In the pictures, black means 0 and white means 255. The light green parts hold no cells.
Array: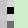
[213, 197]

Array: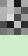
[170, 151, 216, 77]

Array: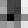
[239, 58, 1, 151]

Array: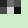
[78, 211]

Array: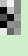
[136, 189, 77]

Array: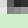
[50, 141]

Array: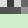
[104, 86]

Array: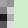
[147, 127]
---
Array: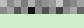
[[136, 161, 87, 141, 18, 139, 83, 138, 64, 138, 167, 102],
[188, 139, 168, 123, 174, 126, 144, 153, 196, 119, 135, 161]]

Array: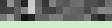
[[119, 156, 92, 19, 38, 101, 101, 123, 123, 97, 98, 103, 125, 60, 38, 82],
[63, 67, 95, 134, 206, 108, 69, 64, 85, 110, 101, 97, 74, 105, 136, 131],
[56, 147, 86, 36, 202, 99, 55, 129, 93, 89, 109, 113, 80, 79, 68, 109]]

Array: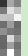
[[121, 254, 128],
[102, 159, 113],
[105, 218, 143],
[144, 121, 113],
[110, 157, 106],
[196, 192, 244],
[123, 222, 193],
[52, 168, 131]]

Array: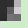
[[44, 115, 111],
[46, 96, 208],
[45, 48, 179]]

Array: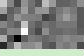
[[39, 108, 183, 138, 140, 155, 97, 84, 132, 121, 136, 75],
[171, 74, 3, 95, 123, 115, 102, 114, 126, 138, 128, 130],
[100, 135, 131, 252, 103, 73, 141, 106, 104, 112, 109, 93],
[133, 111, 96, 197, 112, 92, 115, 104, 119, 118, 119, 87],
[65, 104, 147, 128, 126, 122, 67, 84, 130, 156, 130, 88],
[159, 94, 111, 157, 108, 147, 151, 96, 119, 136, 121, 89],
[201, 132, 74, 145, 113, 86, 188, 153, 97, 98, 107, 142]]

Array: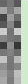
[[167, 124, 182],
[157, 130, 190],
[144, 118, 133],
[196, 120, 184],
[119, 129, 107],
[62, 143, 54],
[134, 118, 112],
[204, 115, 204],
[88, 134, 74],
[69, 157, 109],
[166, 125, 164],
[103, 119, 88]]

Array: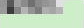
[[154, 61, 133, 180, 147, 124, 174, 166, 180],
[150, 89, 160, 139, 112, 138, 148, 156, 225]]

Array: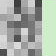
[[80, 209, 168, 181, 105, 142],
[208, 186, 218, 155, 190, 176],
[215, 158, 82, 186, 107, 195],
[190, 159, 135, 214, 122, 157],
[188, 115, 98, 110, 119, 170],
[161, 169, 189, 104, 133, 101],
[206, 185, 83, 149, 179, 102],
[208, 204, 62, 168, 209, 72]]

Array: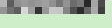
[[148, 113, 94, 215, 159, 52, 151, 200, 198, 133, 80, 45, 102, 170, 63],
[182, 93, 144, 153, 145, 153, 160, 145, 118, 147, 108, 122, 41, 165, 75]]
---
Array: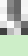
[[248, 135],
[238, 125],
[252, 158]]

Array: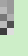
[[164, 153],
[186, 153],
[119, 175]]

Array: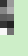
[[52, 154],
[134, 175],
[92, 99]]

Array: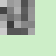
[[200, 154],
[69, 126],
[145, 111]]

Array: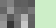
[[116, 130],
[101, 152],
[137, 89]]

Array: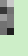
[[138, 200],
[54, 113],
[155, 123]]

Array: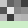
[[199, 99],
[84, 231],
[189, 60]]

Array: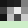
[[21, 31],
[63, 160],
[20, 192]]
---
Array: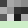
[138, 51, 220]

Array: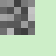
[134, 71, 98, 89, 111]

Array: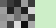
[58, 30, 113, 66]

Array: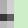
[207, 176]

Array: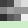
[221, 149, 88]

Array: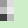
[221, 194]

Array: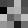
[74, 178, 96, 150]
